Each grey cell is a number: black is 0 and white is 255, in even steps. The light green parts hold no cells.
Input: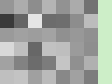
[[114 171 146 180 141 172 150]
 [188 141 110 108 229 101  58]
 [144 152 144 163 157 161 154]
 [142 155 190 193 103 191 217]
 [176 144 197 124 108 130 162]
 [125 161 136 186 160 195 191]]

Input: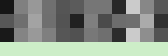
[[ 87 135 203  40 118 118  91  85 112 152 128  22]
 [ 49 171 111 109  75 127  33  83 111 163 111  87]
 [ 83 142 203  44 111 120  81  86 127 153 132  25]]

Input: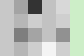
[[216 194  51 164 200]
 [207 194 206 182 200]
 [145 194 164 126 200]
 [207 244 206 182 200]]

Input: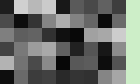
[[ 62  97  73  90  24 203 184 208  30]
 [106  11 102 130 174 133  52  13  75]
 [205 168 161   8  16  49  99  94 127]
 [140  23  85  33  97 169 156 121  66]
 [ 83  13  92  88   7 138  74 115 179]
 [166 133  49  52  41  65  60 106  14]]

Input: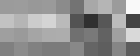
[[249 155 181 168 115 139 154 152 156 155]
 [ 67 188  87  48  83 186 212 204 181 194]
 [217 160  98 121 112 173 172 165 154 159]
 [ 92 134  94 101 136 123 123 129 140 128]]

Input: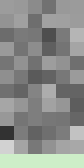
[[155 153 113 139 153 156]
 [156 160 161 110 160 147]
 [181 122  78 119 122 108]
 [165 116  95 141 116 154]
 [111 146 157 113 146 117]
 [155 120  99  90 120 143]
 [100 100 173 132 100 112]
 [ 93 150 162 126 150 166]
 [102 117 119 126 117 152]
 [194 124 111  98 124  50]
 [168 164 146 120 164 210]]

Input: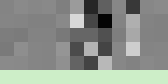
[[138 135  56 135  96  38 155 127 137 135 138 132]
 [129 131 175 131   4  70 216 137 129 129 132 133]
 [129 130 168 126  80 102 102 121 131 131 123 125]
 [133 132 206 136  68 179  75 149 132 133 142 122]
 [134 137 130 135 184  67  99 144 132 133 137 138]]
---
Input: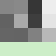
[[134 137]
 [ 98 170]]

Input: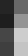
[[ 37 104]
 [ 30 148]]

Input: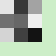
[[228  56]
 [112 103]]

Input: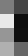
[[125  68]
 [233  14]]

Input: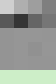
[[207 175]
 [ 88  53]]

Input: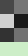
[[ 72 118]
 [208  26]]

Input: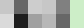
[[199 102]
 [218  29]]
